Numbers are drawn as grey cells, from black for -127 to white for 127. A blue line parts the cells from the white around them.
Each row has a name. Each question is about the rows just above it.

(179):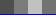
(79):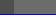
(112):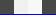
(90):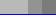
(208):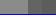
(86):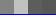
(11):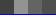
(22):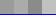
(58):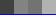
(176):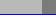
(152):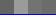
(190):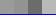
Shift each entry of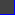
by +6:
[-56]
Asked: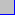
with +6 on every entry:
[71]
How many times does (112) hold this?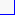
1
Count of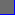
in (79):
3
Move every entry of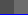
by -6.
[-54 -25]
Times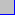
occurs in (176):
0

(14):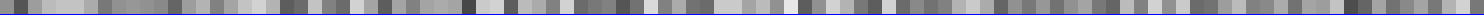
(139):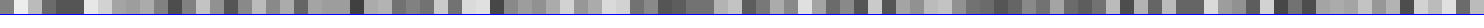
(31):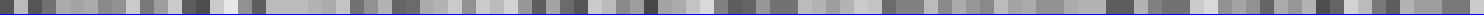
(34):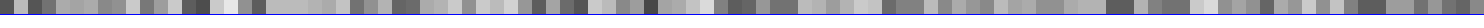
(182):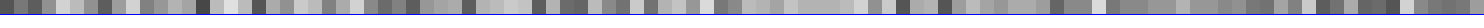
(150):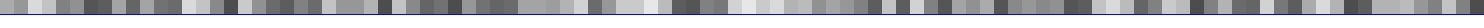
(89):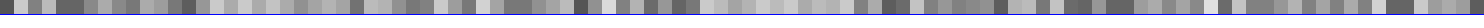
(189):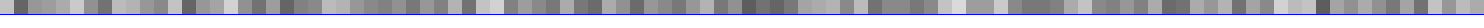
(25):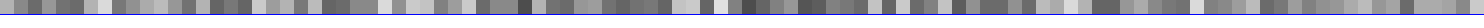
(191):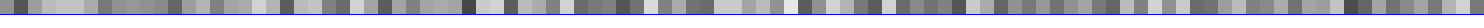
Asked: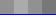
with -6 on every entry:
[ 11  37  11 -13]
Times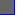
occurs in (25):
10

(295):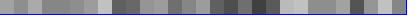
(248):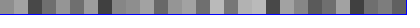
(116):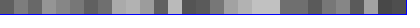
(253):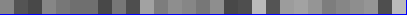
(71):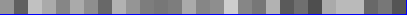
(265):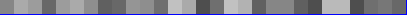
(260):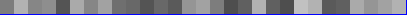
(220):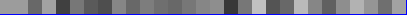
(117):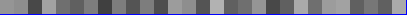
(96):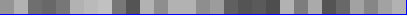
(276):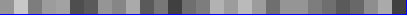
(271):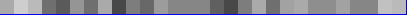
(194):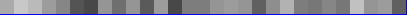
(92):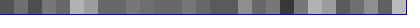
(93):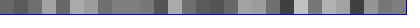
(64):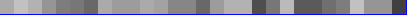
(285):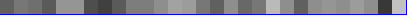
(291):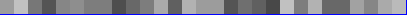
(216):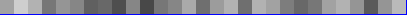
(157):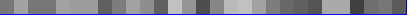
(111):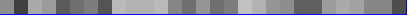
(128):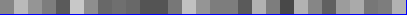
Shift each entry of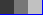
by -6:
[-77 -14  59]
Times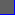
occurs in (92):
1
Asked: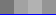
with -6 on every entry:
[-14  28  44  15]
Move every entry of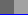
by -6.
[-29  28]
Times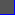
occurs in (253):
2

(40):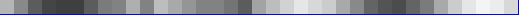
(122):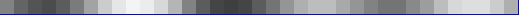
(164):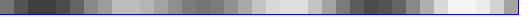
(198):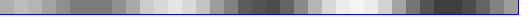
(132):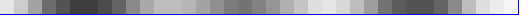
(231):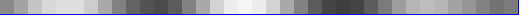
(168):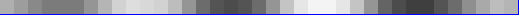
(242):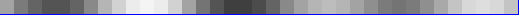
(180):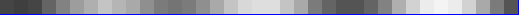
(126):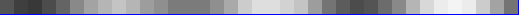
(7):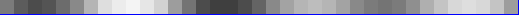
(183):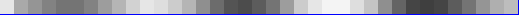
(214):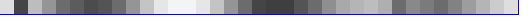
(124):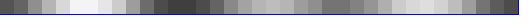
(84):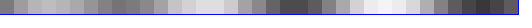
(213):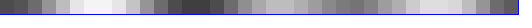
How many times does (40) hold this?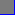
2
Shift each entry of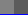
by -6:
[ -4 -41]
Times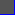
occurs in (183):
1
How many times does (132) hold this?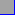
2
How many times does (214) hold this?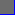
6
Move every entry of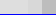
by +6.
[100 100  94  67]

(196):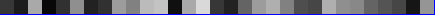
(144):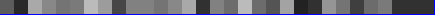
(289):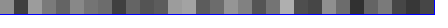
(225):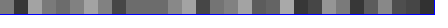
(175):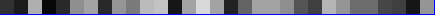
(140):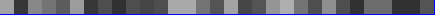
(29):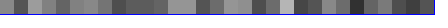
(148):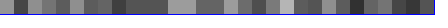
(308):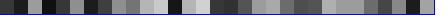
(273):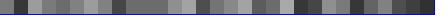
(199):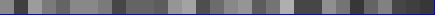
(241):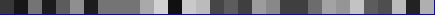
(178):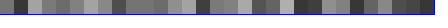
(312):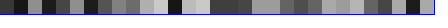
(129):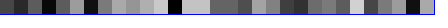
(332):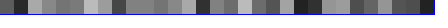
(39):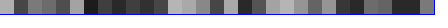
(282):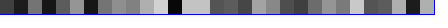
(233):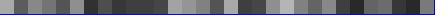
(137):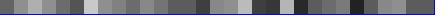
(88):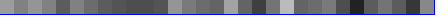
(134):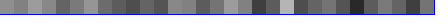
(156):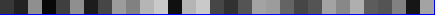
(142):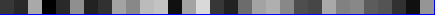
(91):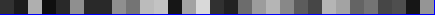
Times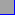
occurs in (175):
5
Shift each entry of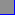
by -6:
[9]

